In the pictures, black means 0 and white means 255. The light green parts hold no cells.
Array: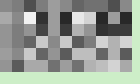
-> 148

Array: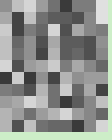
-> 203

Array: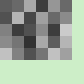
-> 129

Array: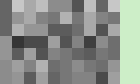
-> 101

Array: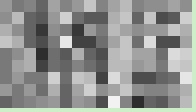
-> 175

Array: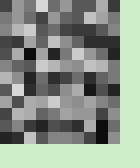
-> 132

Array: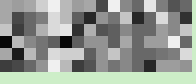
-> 197

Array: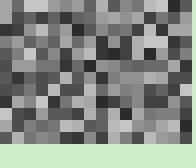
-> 54
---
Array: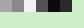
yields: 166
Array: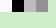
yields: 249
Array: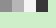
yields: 142
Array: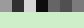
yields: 155
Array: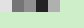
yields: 226
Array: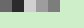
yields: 105
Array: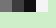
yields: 116
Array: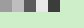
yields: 157
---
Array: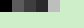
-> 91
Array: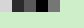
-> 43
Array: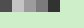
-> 196
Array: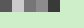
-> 203
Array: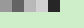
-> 99
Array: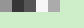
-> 54
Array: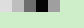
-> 190
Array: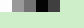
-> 153
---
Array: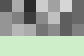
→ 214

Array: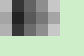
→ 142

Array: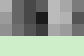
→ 167

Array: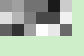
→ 26

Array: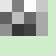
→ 251

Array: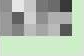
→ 107

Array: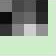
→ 82

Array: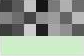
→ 175

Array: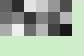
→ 151

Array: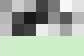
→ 247
